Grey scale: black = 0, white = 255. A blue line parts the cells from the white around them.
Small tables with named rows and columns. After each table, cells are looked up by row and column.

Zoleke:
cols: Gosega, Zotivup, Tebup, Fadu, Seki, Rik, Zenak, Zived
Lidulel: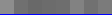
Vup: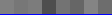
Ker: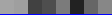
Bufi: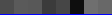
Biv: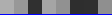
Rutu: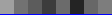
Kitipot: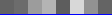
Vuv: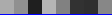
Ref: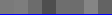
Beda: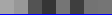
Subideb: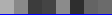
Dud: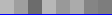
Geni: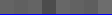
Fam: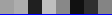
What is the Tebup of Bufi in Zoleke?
88
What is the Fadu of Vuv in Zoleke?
181
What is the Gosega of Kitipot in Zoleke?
99
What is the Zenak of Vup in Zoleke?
132
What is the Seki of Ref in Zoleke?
110
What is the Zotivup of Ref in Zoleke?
125
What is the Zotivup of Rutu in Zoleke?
114
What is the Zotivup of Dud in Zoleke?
159
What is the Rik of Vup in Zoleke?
102

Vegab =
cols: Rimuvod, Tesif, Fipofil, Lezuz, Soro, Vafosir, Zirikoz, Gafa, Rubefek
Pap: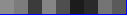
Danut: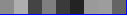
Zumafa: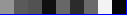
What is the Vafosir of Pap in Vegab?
28
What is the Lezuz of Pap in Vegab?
133
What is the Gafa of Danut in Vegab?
157
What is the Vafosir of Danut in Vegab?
35
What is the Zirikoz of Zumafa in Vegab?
106
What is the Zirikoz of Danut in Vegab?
154
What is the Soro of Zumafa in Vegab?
103
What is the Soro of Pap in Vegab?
78
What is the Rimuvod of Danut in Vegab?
139
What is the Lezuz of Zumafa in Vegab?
16
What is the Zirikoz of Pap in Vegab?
42
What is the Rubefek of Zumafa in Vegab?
7
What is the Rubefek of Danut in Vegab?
100
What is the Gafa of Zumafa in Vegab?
243
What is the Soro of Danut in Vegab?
58
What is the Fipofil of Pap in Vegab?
59

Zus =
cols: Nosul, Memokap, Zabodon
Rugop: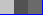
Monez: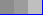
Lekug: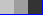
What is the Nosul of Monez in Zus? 141
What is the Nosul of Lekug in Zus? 197
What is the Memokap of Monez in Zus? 156
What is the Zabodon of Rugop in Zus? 106
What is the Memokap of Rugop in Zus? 82
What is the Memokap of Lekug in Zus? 158

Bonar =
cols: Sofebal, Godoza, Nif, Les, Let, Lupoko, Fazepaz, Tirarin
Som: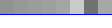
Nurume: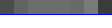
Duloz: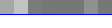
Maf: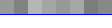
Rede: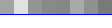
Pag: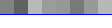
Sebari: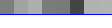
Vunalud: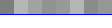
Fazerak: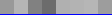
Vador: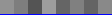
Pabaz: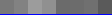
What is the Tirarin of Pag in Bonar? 184
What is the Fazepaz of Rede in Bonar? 144
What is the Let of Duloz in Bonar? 118
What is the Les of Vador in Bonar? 157
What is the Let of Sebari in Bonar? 121
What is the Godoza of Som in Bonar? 152
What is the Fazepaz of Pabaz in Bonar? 112
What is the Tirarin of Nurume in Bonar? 59
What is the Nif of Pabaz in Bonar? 156
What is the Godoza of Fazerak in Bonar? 181
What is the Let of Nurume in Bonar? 109
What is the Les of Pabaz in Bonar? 144
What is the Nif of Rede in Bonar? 148
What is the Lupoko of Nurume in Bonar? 105
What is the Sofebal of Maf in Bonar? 153
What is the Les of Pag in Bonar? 155
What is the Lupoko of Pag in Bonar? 121
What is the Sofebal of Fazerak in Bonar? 153

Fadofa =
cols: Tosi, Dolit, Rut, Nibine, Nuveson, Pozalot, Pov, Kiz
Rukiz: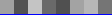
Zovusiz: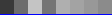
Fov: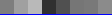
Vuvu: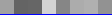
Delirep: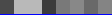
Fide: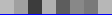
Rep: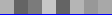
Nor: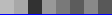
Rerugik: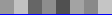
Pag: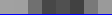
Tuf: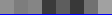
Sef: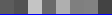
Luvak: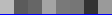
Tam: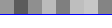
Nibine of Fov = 48
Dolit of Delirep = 185
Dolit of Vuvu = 100
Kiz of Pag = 154
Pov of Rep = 152
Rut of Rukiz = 196
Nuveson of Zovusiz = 175
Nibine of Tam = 187
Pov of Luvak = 51
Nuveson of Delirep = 121
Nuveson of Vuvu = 134
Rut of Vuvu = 102
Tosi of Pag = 161

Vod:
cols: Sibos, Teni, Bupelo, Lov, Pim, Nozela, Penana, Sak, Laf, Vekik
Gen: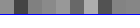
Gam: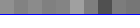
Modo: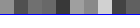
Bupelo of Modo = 112
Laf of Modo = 67
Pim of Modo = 56
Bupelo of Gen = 128
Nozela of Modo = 159
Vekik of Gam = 118
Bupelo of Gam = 139
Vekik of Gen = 134

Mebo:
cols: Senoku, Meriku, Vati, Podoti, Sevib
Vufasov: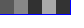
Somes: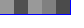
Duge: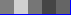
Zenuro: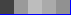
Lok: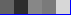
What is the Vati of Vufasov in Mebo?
49
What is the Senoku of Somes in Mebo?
152
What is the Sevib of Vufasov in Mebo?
51
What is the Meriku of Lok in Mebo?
45
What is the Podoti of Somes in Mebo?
128
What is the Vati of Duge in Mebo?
118
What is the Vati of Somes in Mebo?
153
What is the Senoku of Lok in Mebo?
99
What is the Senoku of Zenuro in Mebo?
66
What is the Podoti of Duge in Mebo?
69
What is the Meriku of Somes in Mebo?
80
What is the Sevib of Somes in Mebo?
75
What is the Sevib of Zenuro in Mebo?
145
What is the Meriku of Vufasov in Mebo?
135
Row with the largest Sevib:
Lok

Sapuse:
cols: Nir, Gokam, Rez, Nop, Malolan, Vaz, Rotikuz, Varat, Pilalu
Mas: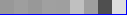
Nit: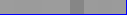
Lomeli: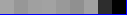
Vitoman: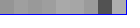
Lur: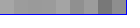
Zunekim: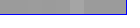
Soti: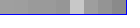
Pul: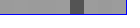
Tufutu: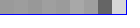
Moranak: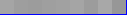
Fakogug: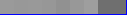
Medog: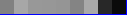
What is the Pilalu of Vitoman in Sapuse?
174
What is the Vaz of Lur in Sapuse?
144
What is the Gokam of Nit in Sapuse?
155
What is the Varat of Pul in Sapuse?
154
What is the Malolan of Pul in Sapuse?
156
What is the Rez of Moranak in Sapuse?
156
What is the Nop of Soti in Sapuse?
154
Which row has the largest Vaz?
Soti

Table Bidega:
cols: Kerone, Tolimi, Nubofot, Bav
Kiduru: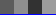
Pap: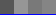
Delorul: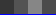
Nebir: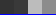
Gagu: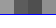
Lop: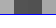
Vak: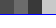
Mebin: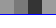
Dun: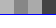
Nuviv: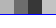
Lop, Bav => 167
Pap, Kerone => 87
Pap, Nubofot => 121
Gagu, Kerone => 155
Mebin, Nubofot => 52
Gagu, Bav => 143
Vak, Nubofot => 57
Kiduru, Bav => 156
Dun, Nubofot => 170
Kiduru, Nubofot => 50
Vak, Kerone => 76
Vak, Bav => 201
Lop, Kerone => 174
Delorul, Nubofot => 134
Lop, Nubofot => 81
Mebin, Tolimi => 121
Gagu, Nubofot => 79
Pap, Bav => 133

